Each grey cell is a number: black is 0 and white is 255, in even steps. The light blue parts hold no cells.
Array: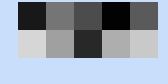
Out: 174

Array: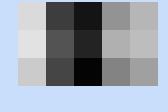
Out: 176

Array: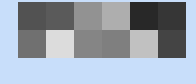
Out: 193

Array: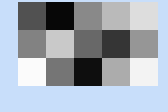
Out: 53

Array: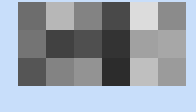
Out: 161

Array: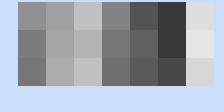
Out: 56

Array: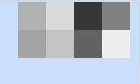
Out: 98

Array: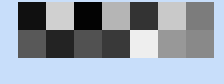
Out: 152
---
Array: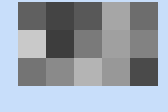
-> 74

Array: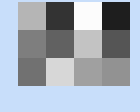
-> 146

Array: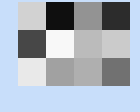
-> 113

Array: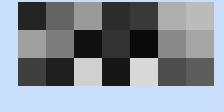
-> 93

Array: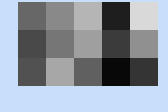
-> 52

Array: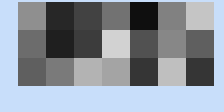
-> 53

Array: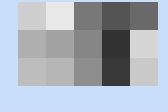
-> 201

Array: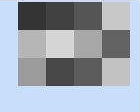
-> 194

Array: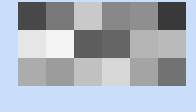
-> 114
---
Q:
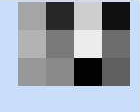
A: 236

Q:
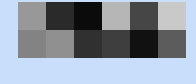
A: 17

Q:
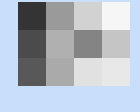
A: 132

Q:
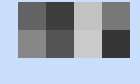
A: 202

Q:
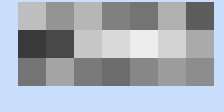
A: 211

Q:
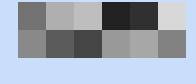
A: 167

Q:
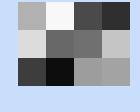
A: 112
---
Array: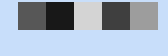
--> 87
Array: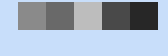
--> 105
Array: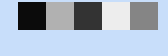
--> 133
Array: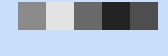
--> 105
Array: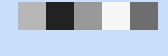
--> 153
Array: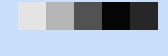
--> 82
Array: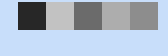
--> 141
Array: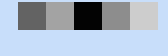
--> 141
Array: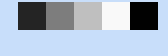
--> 125
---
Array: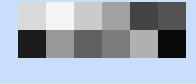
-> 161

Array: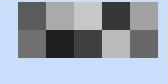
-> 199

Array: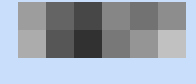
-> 134

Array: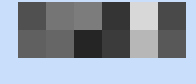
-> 52

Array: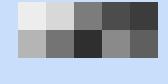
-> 124

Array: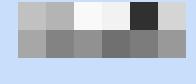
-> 242

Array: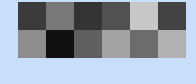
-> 81

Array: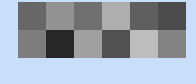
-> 174

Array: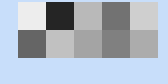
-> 185
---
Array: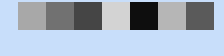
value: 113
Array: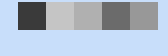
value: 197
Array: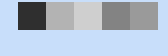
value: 179
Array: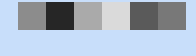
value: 38
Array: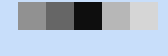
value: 102
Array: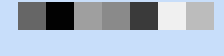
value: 2
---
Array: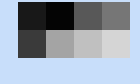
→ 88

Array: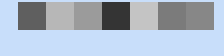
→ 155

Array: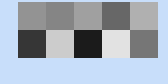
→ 160

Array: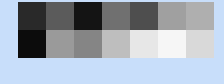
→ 20

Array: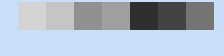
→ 144

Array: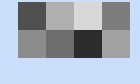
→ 216

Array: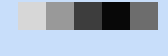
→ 61

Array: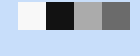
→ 171
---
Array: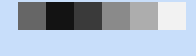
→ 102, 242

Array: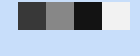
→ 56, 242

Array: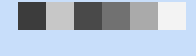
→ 60, 243

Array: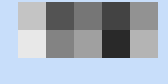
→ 196, 180

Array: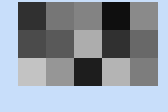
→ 48, 125

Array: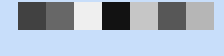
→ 65, 182

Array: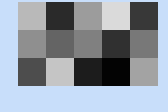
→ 185, 163

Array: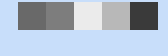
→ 105, 58

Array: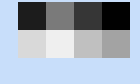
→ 28, 163
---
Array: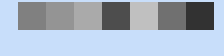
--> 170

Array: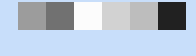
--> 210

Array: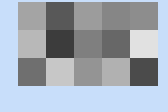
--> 199

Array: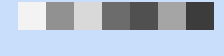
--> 217

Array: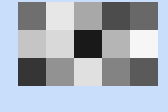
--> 231

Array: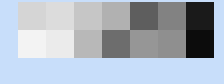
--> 235

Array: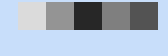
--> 148
